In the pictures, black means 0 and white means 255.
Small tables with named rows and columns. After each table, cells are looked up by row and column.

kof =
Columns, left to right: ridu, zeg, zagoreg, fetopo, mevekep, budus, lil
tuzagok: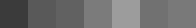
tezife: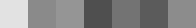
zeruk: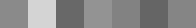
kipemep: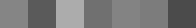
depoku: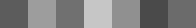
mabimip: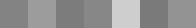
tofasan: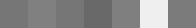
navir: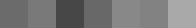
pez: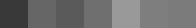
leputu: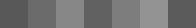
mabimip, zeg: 156
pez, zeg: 102
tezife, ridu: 226
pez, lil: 123
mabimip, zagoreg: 124
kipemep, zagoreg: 172
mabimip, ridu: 131
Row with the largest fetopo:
depoku

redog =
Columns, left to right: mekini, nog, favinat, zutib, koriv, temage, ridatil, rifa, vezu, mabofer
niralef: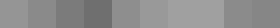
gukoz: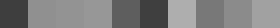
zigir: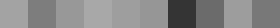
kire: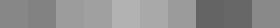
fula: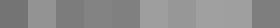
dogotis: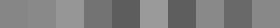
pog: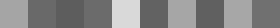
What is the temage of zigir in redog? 150
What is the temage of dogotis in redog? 154
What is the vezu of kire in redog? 103
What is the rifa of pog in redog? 96
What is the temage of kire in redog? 169
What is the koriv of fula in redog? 128
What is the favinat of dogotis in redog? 150
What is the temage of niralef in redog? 153

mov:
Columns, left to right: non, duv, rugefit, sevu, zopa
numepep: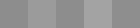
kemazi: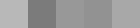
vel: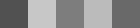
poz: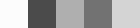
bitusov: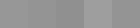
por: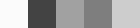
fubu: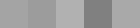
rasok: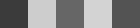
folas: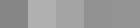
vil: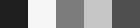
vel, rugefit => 125
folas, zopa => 148
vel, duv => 199
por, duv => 67
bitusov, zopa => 148
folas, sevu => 145
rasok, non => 59

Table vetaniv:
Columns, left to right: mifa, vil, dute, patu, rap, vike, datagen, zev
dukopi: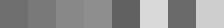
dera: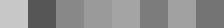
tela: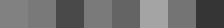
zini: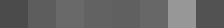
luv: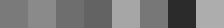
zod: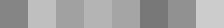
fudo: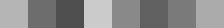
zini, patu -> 98
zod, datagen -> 145
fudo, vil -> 109
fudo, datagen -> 122
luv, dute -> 110
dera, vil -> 86
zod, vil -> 191
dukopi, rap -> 97
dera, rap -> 164
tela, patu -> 122
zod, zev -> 204
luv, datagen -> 43
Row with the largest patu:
fudo

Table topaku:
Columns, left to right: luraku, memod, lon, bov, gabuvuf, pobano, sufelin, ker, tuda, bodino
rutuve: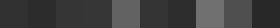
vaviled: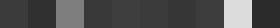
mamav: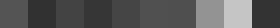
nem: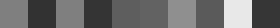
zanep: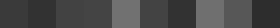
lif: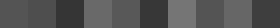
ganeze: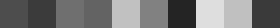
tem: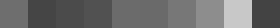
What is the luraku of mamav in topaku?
84
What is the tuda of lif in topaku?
102
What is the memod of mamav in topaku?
49
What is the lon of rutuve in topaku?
53
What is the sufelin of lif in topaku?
117
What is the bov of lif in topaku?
105
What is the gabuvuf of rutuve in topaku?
98
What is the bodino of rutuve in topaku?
40
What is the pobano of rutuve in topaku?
52
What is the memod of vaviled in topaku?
48
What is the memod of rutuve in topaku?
44
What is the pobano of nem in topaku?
98
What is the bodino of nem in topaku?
54

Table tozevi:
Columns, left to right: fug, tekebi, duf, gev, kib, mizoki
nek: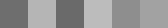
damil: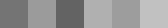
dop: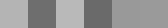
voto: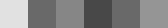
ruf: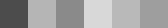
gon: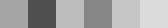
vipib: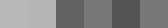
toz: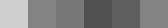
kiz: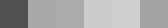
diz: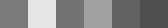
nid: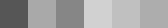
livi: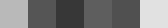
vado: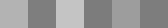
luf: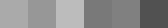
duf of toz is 120
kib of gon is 198
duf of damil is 99
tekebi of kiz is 168
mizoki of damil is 193
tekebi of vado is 126
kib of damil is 157
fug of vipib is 184
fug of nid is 86

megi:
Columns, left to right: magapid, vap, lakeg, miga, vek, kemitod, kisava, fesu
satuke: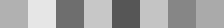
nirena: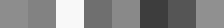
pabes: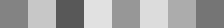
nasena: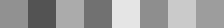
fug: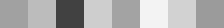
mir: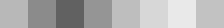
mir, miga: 149
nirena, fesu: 144
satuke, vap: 230
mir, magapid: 184
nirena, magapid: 141
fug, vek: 163
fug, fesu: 155
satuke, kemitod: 196

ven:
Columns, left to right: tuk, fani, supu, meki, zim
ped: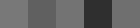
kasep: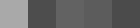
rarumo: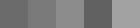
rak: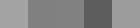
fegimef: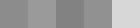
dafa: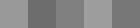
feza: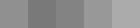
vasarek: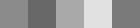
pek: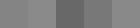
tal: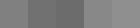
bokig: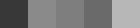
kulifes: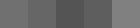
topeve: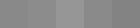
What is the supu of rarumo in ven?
140
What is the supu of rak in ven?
129
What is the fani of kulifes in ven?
102
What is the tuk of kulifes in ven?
112
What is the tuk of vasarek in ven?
139
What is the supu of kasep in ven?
98
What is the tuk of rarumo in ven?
107
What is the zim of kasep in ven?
75

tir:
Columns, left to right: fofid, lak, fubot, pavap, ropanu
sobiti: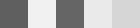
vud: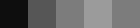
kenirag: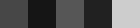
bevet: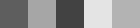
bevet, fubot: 66
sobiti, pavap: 234
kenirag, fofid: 71
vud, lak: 86
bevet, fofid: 94
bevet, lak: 166
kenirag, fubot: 86
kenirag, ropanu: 205
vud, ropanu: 124
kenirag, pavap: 33
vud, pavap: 155
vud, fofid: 14
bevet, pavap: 228
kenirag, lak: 21
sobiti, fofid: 95

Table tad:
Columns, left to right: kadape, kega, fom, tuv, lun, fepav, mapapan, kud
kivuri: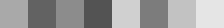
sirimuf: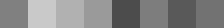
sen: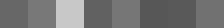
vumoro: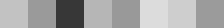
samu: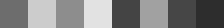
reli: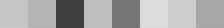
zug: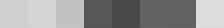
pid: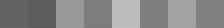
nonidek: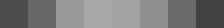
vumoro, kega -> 154
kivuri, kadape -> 169
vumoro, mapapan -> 206
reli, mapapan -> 205
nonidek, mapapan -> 106
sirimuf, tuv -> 154
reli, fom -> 62
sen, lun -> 118
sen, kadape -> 103
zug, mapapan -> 97
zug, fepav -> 99
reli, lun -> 119
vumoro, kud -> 155
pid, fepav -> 126
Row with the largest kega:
zug

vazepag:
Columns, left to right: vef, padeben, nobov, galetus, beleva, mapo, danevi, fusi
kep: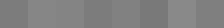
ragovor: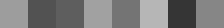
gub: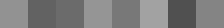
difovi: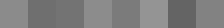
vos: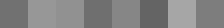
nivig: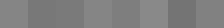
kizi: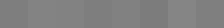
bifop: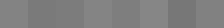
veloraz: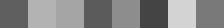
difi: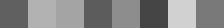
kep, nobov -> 132
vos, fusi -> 125
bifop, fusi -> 129
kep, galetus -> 124
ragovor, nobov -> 94
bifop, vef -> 131
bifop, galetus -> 132

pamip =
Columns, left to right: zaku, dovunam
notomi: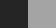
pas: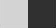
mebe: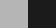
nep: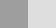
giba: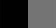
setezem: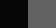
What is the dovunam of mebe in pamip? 27
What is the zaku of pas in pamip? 211
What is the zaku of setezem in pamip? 6
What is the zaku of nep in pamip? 158
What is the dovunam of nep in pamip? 222
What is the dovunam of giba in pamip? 116
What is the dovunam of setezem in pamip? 98
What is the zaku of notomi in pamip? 37
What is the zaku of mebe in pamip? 181
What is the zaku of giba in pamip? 1
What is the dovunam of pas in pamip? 48
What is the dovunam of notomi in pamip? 164
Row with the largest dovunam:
nep

